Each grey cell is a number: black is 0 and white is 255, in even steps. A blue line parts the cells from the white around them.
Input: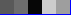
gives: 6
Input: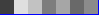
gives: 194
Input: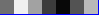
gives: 162
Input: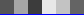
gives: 60
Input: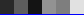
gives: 20
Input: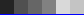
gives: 102
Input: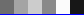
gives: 204
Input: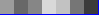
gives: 134
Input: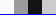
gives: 20
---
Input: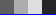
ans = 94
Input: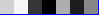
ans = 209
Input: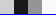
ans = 208
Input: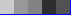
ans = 203
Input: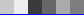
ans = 200
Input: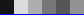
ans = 21
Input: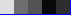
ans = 222
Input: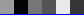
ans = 155
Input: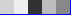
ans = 210
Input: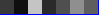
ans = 57
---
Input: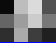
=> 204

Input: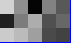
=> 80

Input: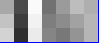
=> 162

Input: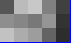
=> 149

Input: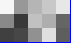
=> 174

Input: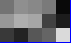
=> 65

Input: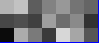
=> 138

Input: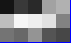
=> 225

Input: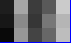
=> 119

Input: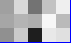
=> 247
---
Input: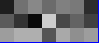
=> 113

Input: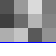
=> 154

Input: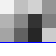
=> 192

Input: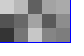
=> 185

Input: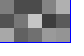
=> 75

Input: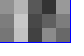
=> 181

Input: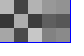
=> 68

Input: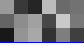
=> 57

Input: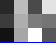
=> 188

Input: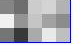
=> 110
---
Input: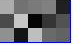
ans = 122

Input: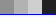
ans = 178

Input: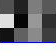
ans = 33

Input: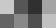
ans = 86

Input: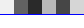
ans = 185

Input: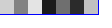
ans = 111

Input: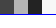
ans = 181

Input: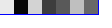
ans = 89
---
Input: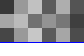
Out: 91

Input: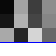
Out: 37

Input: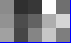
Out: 133

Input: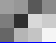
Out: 181

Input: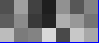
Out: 73

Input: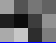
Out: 199

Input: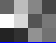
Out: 49

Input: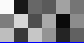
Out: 148

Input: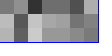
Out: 152
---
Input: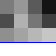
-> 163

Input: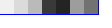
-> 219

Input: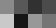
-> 22

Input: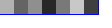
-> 100

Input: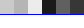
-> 181

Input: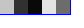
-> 49
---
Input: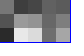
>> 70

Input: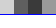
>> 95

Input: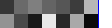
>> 86

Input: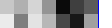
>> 10

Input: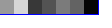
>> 123

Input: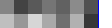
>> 97
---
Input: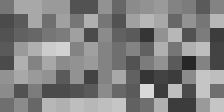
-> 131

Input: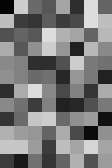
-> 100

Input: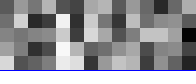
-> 174

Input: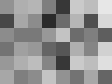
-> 231

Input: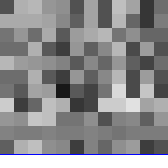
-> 109

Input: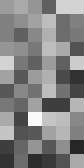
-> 211

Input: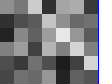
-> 57
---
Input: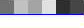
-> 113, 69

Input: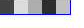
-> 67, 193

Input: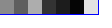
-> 138, 226

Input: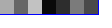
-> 171, 73

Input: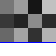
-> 119, 179

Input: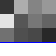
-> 53, 40

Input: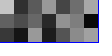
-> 197, 161

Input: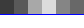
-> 59, 104
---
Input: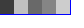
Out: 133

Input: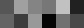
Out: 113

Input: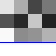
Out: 147

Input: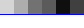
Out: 15

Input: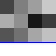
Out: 166

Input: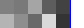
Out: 217

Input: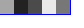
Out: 233

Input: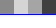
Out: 165
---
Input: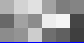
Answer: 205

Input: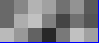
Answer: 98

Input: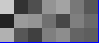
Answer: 64

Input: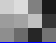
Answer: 38

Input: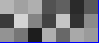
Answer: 29

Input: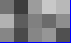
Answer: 134

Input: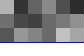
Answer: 132

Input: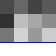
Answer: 153

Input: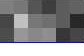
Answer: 135
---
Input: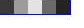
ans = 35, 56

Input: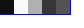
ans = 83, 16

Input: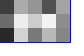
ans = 163, 40

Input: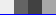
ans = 167, 238

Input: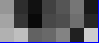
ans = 24, 177

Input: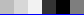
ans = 126, 189
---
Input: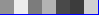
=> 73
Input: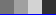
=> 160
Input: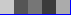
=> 118
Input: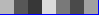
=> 121
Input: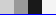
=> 153
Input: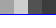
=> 206
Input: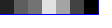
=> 164
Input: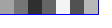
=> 244
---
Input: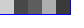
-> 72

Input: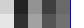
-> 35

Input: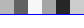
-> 98

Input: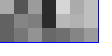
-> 85

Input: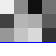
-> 138

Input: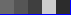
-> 85

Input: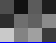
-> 17

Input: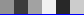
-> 59
